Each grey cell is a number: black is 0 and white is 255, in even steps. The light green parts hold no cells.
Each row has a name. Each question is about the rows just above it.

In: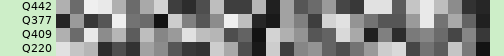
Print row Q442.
[176 107 239 233 176 107 169 211  62  44  78 190  62  62 182  32 162  86
 107 154  70  56 225 225  92 197 233 190 140  50  38]
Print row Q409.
[176 107 233 140 182  92 190 134 154 225 190 182  78  99  19 211 176 148
  86  99 217 169  32 128  44 122 134 107  70 134  56]
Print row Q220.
[225 197 182  44  78  50 162 140  86  56  50 205 169  78  25 205  62 134
 148  99  78 115 154 205 217  70 115  92 197 122  19]

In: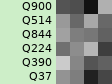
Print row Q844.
[161 126 119  97]
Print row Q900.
[ 84  78  18 176]
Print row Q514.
[153 104 168 104]

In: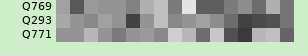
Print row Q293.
[169 148 136 161 148  66 148 191 136 148 161 142 108  66  74  80 116]
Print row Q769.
[161  88 154 148 148 130 176 191 123 228  94  94 123 142 108 176 116]
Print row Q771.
[148 148 183 148 123 148 154 136 207 183 108 199  80  58 183 191 100]

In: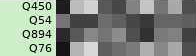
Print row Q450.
[ 29 188 209  87  71 129 196 116 169  79]
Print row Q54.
[116  65  65 109  95  71  57 101 101  95]
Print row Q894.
[ 41  87 135 116 141  79  49 122 129  65]
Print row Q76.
[ 21 181 216  95 109 122 175 135 169  79]

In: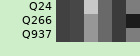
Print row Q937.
[ 65  71 151 105  59 125]
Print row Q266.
[ 65  71 151 105  59  28]

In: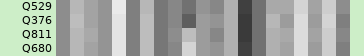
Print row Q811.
[141 183 169 148 228 127 189 119 141 189 156 135 176  58 113 176 169 220
 163 205 135]
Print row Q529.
[141 183 163 148 234 127 183 119 135 113 148 135 176  64 113 169 169 212
 163 205 141]
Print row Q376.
[141 189 163 148 228 127 189 119 135  94 156 148 176  58 113 183 156 220
 156 212 127]

